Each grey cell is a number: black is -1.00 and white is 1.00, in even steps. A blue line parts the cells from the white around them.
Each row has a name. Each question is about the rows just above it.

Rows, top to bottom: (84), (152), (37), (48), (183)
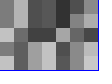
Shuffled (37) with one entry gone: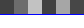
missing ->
[-0.20]
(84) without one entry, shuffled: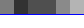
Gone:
[-0.32]
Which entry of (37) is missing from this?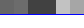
[-0.44]
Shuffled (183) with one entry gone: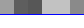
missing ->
[0.57]

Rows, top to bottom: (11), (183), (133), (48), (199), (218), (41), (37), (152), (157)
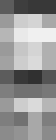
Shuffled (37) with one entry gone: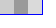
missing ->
[0.43]
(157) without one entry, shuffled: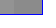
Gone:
[0.32]
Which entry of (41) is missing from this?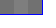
[-0.06]
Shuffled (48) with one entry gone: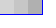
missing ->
[0.21]

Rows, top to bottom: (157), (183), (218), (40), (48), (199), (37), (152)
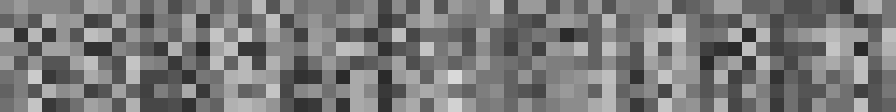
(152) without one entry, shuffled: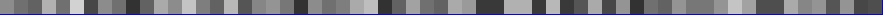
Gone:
[-0.18]
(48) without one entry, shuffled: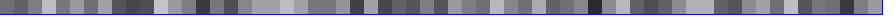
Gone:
[-0.28]

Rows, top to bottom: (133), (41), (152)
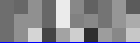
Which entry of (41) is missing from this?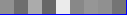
[0.01]
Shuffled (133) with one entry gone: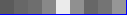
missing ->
[-0.24]

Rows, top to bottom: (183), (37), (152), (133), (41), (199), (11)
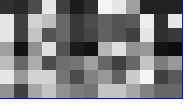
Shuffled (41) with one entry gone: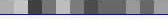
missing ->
[-0.14]
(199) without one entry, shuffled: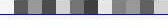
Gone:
[0.59]
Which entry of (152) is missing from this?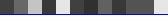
[-0.45]
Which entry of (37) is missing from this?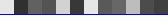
[0.86]

